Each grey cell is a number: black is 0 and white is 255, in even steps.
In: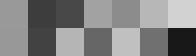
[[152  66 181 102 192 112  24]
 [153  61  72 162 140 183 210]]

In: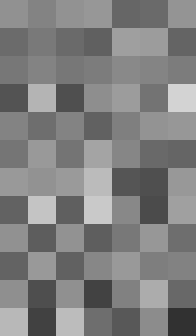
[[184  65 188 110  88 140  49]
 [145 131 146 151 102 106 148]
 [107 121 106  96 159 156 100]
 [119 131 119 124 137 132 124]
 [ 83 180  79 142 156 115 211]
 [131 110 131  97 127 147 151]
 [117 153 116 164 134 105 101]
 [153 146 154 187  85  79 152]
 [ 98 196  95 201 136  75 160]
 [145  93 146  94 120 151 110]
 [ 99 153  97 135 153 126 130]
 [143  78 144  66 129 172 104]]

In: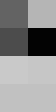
[[193 193]
 [ 99 181]
 [ 76   3]
 [201 198]]

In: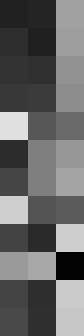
[[ 73  47 199]
 [ 33  36 161]
 [ 45  32 158]
 [ 51  48 146]
 [ 56  59 140]
 [224  87 105]
 [ 44 127 151]
 [ 69 127 164]
 [207  84  91]
 [ 67  42 206]
 [154 168   3]
 [ 68  46 203]]

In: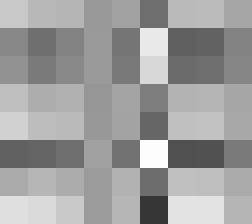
[[223 218 201 155 182  54 227 227 181]
 [200 184 181 153 162 110 186 187 166]
 [135 111 130 154 117 233  95  98 130]
 [146 122 137 154 121 216 107 110 134]
 [191 173 177 150 164 125 179 180 166]
 [209 189 186 152 163 102 192 194 168]
 [ 97 100 110 161 114 253  80  81 122]
 [170 182 172 155 178 109 192 190 171]]

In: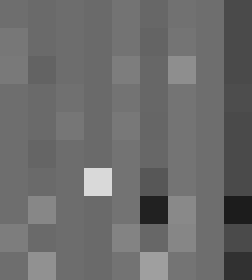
[[110 145 109 106 115 159 116 110  49]
 [110 106 109 106 115 103 113 110  74]
 [119 106 109 106 115 100 116 110  74]
 [121  99 109 106 125 103 142 110  74]
 [110 106 112 106 115 103 116 110  77]
 [110 106 118 106 120 102 116 110  74]
 [110 101 109 106 115 103 116 110  74]
 [110 106 109 217 115  87 116 110  74]
 [110 135 109 106 115  33 137 110  28]
 [125 106 109 106 131 103 134 110  74]]

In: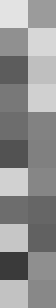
[[194 136]
 [227 155]
 [144 215]
 [ 92 191]
 [120 208]
 [109 130]
 [ 82 128]
 [209 134]
 [109 102]
 [198  97]
 [ 58 143]]

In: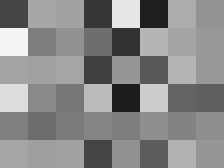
[[165 159 162  68 145  93 178 150]
 [ 69 167 162  54 230  30 172 147]
 [245 125 145 110  50 181 164 152]
 [163 161 165  63 150  88 181 152]
 [220 137 118 187  28 205 100  95]
 [127 108 123 132 125 143 131 142]]
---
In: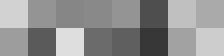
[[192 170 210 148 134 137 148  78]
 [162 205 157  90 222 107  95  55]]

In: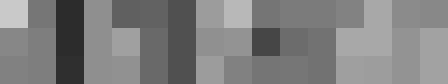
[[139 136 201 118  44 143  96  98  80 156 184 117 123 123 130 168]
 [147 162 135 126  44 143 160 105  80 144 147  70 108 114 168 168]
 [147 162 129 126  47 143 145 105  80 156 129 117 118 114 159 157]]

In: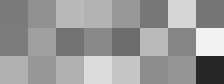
[[214 117 123 144 185 178 152 118]
 [133 243 124 159 114 137 109 186]
 [149  38 176 151 177 219 198 141]]

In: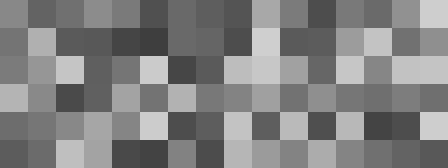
[[145 206 136  99 112 140 122  80 105  94  84 168 123  77 121 106]
 [113 143 116 176  90  88  69  62 105 101  77 207  90  92 156 195]
 [194 196 123 150 197  95 117 203  70  90 189 199 161 102 198 134]
 [125 111 180 137  74  96 163 115 178 120 131 160 114 143 118 111]
 [ 77 206 109 118 136 166 133 204  77  93 195  94 186  79 184  68]
 [ 99  88  92 107 191 163  73  67 130  76 182 155 131 172 132 112]]

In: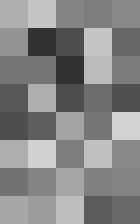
[[125 137 175 197 133]
 [197 102 148  50  78]
 [187 124 118 117  49]
 [109  80  88 174  77]
 [118 210  78  95 164]
 [192 136 174 209 125]
 [128 132 114 133 166]
 [ 91 105 167 156 190]]

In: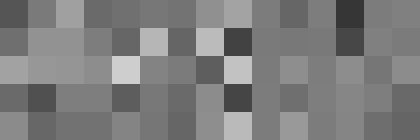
[[124 128  85 122 160 106 112 119 115 144 163 124 102 125  54]
 [128 123 111 146 146 125 102 182 101 187  66 122 120 121  71]
 [118 140 162 151 149 141 206 131 123  94 194 123 142 125 141]
 [126 105 106  80 126 126  93 120 106 140  69 124 111 126 134]
 [110 101 139 103 114 114 132 118 102 142 186 124 153 124 133]]
